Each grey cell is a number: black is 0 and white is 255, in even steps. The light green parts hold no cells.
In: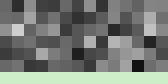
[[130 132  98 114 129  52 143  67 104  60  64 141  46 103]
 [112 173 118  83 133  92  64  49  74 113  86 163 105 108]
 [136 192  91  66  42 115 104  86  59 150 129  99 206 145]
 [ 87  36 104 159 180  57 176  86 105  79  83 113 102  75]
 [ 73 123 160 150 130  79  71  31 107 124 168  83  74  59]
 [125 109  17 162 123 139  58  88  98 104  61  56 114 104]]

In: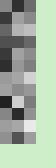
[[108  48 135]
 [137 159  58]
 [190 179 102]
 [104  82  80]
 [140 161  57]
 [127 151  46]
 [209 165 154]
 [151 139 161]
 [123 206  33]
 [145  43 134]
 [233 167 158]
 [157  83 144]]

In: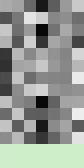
[[201 154  93  24 104 163 170]
 [110 142 135 206 228 120  84]
 [126 169 115   8 153 111 199]
 [ 67 149 166  52 206  86 178]
 [213 132 146 172 136 184  54]
 [183 136 152 199 168 164  48]
 [234 131 132 135 109 196  75]
 [146 141 148 211 200 140  59]
 [166 164  98   8 125 136 191]
 [237 134 115  93  94 197 107]
 [ 91 164 139  24 181  93 195]
 [226 142 100  54  92 184 140]]

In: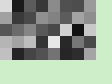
[[154  77  80 139  56  92  26 219]
 [142 163  92 130 144  73  58 161]
 [200  18 209  73  89 133 107  86]
 [ 73 119  40 232  52 189 163 181]
 [164  45  38 115  82  69  36 192]]

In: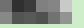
[[201 133 128  59  48 112]
 [147 114  81  89  84 136]]

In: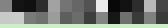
[[ 69 185  45  18   8 235  83 102 116 162  45  16  20 131]
 [ 59 129  58 112  23 132  62 108  94 156 113 122 203 201]]

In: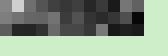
[[ 97 118  26  58  39  63  55  64  84 111 207 133]
 [  7  79  54  43  52  82  60 115 100 102 115 126]
 [ 26  32  24 120  56  71  72 106  50  37  38  92]]

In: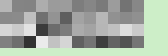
[[135 115 156 122 134 125 156 155 173 131 132 182]
 [144 138 145 183 152 163  94 147 112 191 139 138]
 [202 221 192 182 163 171 124 108  59 226 202 214]
 [117  82  99  62 116  96 213 194 235  50 110 128]]
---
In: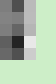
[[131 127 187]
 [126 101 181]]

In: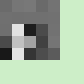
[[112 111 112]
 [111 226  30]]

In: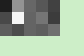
[[ 73 246 100]
 [ 93  76 100]]

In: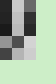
[[ 35 192  50]
 [ 26 186  41]]

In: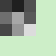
[[111 167  89]
 [ 70 150 220]]

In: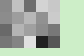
[[140 157 183]
 [105 180 160]]

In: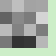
[[ 99 137 124]
 [187 130 182]]

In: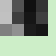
[[193  62  22]
 [127 144  28]]
